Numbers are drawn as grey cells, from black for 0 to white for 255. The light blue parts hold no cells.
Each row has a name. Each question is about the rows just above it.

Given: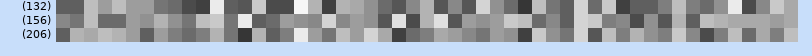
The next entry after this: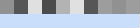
[201]
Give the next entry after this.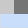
[235]
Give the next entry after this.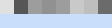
[136]
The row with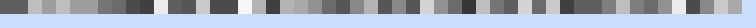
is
(132)
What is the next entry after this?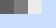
[157]

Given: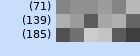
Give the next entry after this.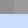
[132]
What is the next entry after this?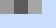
[175]

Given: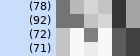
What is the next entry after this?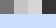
[164]
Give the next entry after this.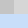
[53]
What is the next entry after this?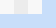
[92]
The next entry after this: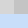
[53]

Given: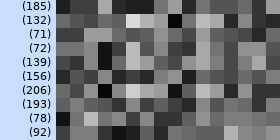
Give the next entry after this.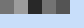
[84]
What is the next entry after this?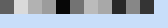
[40]
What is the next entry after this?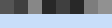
[31]
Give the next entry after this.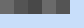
[125]
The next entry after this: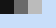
[156]
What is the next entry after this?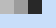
[145]
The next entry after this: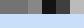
[84]

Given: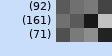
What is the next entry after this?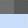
[24]
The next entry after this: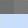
[68]
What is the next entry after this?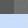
[122]

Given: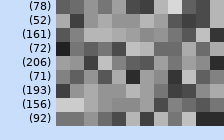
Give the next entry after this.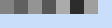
[139]
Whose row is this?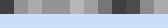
(193)
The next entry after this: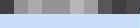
[182]

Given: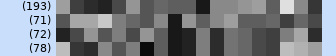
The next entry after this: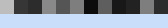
[115]
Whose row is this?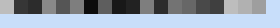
(78)
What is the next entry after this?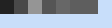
[24]
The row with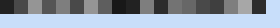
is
(72)
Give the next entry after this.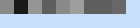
[63]
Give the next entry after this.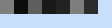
[115]

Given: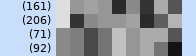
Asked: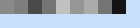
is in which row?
(92)
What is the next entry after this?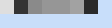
[95]

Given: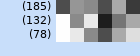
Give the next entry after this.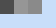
[77]
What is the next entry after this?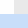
[138]
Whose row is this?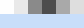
(78)

